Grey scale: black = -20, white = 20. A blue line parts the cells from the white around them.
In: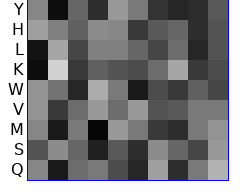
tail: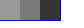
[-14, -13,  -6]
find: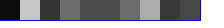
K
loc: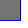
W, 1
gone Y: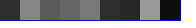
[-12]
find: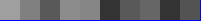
H

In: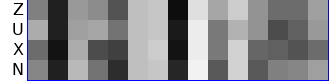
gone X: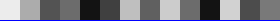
[-4]
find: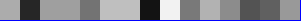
U

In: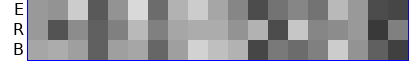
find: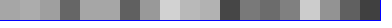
B
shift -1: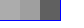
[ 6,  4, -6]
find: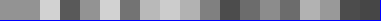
E
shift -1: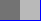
[-3,  8]
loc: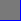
B, 12

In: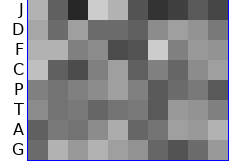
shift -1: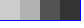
[ 11,   7,  -8, -13]
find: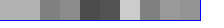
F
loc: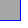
D, 0
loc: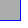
A, 4

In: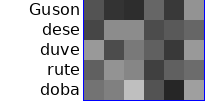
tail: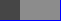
[-8, -6, -4]
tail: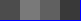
[4]
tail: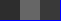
[3]
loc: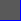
dese, 4
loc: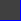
rute, 3

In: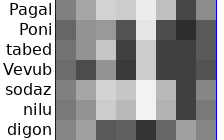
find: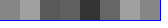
digon
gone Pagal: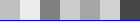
[2]
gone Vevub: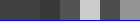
[-3]
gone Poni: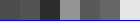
[4]
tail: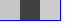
[-10, -10,  -6]
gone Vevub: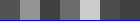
[-11]
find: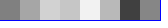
sodaz

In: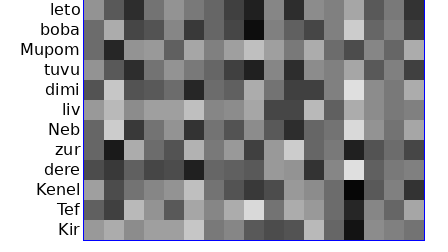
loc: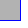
zur, 5
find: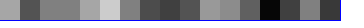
Kenel

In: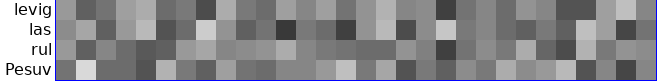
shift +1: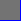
[-1]
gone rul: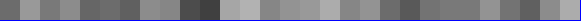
[0]
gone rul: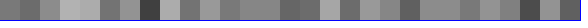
[-6]
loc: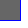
rul, 24
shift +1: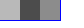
[10, -7,  3]

